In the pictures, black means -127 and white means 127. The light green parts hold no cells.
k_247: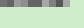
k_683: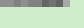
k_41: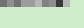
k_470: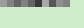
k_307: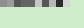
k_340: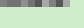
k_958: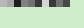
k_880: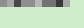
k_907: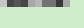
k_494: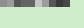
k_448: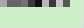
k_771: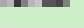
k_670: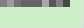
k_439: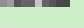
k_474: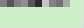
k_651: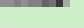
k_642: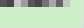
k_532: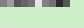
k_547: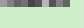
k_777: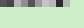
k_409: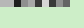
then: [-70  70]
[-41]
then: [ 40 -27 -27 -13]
[-70]
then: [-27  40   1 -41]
[40]
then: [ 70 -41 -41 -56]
[1]
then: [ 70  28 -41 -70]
[-56]
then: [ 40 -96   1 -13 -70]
[86]

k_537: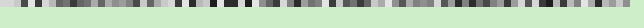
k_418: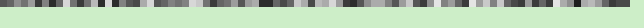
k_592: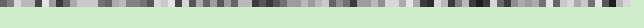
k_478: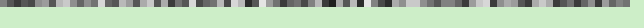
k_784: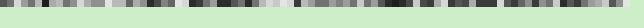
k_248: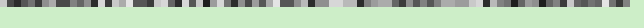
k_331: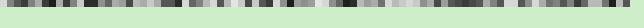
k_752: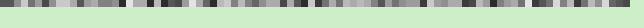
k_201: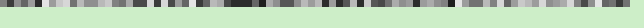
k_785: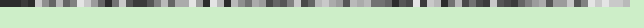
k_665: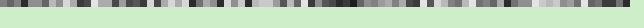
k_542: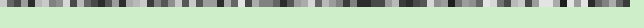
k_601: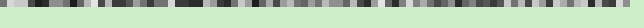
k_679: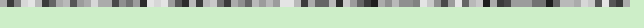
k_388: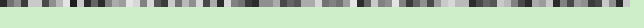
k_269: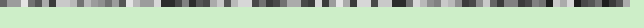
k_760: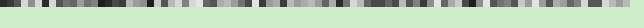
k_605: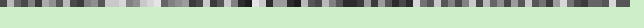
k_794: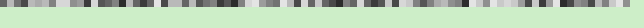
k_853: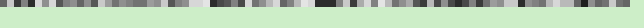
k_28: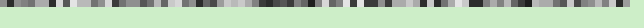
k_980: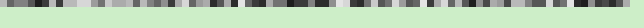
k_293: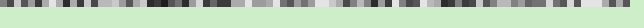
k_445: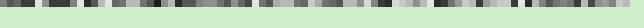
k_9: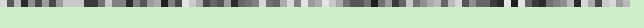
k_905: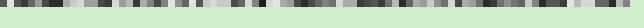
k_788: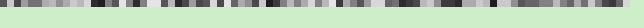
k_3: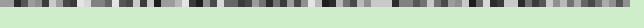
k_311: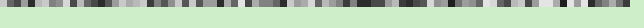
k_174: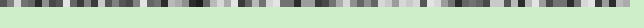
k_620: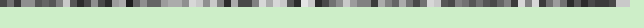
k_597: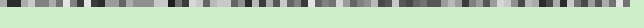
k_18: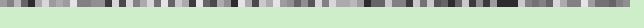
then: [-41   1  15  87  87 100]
[-83]
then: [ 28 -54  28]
[73]
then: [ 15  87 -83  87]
[-41]

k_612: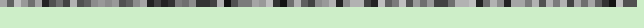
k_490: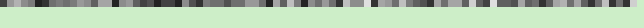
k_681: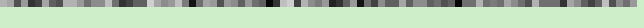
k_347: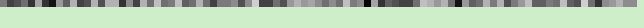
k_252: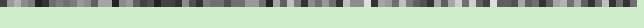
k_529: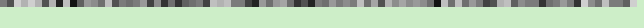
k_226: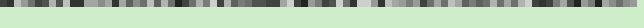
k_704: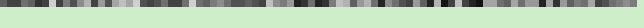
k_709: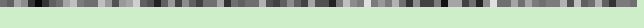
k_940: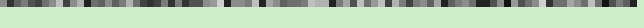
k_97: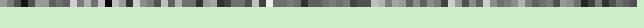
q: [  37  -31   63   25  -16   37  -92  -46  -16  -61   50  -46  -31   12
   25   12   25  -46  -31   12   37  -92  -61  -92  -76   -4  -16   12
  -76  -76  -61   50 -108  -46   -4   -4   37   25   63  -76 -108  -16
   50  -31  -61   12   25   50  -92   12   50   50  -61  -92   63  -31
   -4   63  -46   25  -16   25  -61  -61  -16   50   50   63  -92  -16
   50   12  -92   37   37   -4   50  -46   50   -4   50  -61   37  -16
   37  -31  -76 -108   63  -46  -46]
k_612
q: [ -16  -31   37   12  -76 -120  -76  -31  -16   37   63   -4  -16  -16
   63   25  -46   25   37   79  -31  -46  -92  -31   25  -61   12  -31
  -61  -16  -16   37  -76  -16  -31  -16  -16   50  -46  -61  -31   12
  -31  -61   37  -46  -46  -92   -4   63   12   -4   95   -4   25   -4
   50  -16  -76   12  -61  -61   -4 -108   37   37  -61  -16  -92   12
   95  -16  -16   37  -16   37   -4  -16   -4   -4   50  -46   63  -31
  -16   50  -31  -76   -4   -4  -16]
k_709

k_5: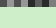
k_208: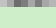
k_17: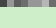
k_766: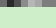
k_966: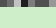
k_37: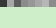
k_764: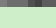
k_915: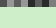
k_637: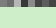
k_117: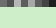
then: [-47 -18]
[66]
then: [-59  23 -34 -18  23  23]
[54]

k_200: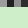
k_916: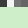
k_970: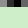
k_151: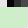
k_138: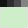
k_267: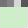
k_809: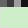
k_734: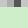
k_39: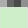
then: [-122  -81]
[-53]
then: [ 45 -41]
[70]
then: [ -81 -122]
[-26]
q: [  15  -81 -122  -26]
k_970
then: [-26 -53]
[15]

